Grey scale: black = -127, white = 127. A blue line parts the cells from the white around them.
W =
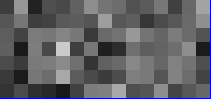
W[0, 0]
-66
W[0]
[-66, 22, -93, -48, -54, -30, 14, -11, -18, -46, -37, -8, -63, -23, 35]
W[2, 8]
-13
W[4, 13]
-12
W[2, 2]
-4
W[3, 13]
14
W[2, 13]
-20
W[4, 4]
10
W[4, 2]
-5
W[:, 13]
[-23, -21, -20, 14, -12, -19, -40]
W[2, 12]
-3
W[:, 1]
[22, -9, -60, -101, -68, -100, -52]
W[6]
[-76, -52, -80, -87, -103, -62, -3, 0, 41, -49, -42, 14, -59, -40, -24]
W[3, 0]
-32
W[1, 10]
-73
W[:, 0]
[-66, -41, -34, -32, -52, -70, -76]
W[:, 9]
[-46, -33, 24, -16, 8, -1, -49]
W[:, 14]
[35, 15, -44, -100, -48, -60, -24]
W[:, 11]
[-8, -52, -26, -28, -25, -43, 14]
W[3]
[-32, -101, -2, -54, 75, -65, -8, -96, -82, -16, -34, -28, -17, 14, -100]
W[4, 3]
-2
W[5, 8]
-51
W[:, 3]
[-48, -61, -8, -54, -2, -19, -87]
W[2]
[-34, -60, -4, -8, 4, -8, -70, -22, -13, 24, -11, -26, -3, -20, -44]

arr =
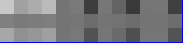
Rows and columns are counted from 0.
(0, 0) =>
72
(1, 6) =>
-19
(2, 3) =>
31
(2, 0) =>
39
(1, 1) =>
-5
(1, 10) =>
-11
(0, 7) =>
-8
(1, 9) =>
-19
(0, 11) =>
-9
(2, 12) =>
-44

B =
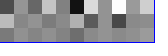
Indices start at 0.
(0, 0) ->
-50
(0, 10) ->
79
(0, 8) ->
125
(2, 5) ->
-17
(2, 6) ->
10
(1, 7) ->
19
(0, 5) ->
-109
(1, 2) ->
19
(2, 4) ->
3
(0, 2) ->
-24
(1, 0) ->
59

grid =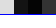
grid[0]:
94
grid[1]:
-108
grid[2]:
-123

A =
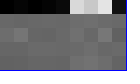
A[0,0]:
-127
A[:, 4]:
[-117, -23, -22, -22, -26]
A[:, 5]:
[89, -18, -15, -21, -16]
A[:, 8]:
[-110, -22, -30, -21, -27]
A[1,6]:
-16
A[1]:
[-23, -25, -23, -22, -23, -18, -16, -20, -22]
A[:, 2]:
[-127, -23, -25, -21, -25]
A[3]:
[-25, -25, -21, -21, -22, -21, -17, -23, -21]

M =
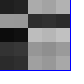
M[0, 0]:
-96
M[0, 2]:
43
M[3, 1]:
-72
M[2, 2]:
61
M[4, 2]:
32
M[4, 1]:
-80
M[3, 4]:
26

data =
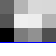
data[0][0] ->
-27
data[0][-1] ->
88
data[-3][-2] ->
89

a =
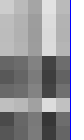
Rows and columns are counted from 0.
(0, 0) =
77
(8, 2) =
-6
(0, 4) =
58
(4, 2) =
2
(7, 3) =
92
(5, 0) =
-39
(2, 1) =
49
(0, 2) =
37
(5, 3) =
-65
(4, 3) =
-60
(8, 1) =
-24
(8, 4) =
-18
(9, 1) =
-26
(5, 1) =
-26
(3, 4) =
53

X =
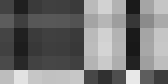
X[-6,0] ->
-60
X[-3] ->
[-62, -98, -71, -65, -66, -71, 60, 84, 53, -103, 39, 71]
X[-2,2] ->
-61
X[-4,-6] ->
58
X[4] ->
[-53, -87, -61, -57, -58, -63, 52, 74, 46, -93, 31, 62]
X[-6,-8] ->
-64
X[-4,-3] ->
-101
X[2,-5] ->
81
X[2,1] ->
-95
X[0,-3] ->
-101
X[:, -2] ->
[37, 11, 37, 39, 31, -34]
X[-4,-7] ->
-69
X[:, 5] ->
[-69, -45, -69, -71, -63, 71]
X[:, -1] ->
[69, 42, 69, 71, 62, -67]
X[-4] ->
[-59, -95, -68, -63, -64, -69, 58, 81, 51, -101, 37, 69]

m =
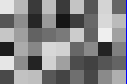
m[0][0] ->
102
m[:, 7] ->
[84, 88, 111, -92, -42, 10]
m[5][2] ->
62
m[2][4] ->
-5
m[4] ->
[102, 12, -92, 81, 32, -51, -62, -42, -27]
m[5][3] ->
-39
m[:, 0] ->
[102, -42, 70, -99, 102, -54]
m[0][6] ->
-41
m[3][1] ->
43
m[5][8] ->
47
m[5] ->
[-54, 66, 62, -39, -59, -16, -56, 10, 47]
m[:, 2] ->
[-69, -89, -29, 7, -92, 62]
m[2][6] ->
-28
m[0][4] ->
-69
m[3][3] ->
87
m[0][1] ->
55
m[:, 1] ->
[55, 13, 31, 43, 12, 66]

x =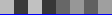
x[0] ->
59
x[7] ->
31
